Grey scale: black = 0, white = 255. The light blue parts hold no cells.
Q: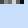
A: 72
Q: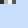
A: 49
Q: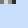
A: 121
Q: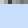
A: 201
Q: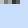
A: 191
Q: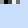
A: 155
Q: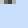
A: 198
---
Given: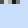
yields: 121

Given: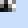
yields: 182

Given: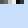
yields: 53

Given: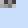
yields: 197

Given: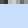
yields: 151

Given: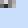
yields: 186

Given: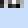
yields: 184

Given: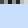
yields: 214

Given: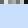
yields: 21
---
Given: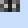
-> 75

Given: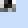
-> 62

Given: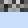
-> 195

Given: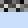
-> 41

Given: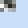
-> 66

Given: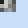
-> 200

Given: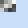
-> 159
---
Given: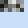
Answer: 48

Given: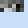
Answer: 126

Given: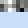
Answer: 197

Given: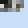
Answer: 24

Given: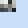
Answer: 237

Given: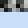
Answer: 38

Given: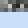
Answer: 160

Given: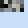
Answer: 190
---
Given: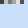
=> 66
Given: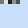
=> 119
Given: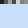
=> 32
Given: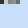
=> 50
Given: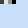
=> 64
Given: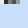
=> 236
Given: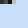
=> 48
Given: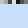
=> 195
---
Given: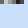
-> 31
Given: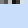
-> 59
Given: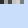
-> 208
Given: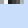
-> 88
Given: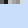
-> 148
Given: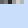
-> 208
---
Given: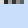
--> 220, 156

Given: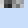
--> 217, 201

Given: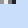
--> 238, 150

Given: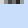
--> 212, 155

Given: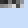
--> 217, 201

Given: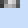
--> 221, 195

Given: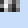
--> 248, 221

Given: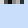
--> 215, 175
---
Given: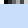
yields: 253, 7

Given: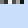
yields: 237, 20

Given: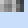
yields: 199, 59

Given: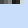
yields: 213, 28

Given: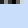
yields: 213, 3

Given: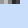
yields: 194, 42
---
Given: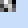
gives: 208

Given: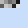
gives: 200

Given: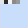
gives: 228

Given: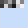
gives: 228

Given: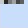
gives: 160

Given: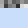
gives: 216

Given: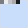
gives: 195
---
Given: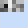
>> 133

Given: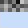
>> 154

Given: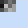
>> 158

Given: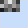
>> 91

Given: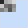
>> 157

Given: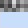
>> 147

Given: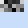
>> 51
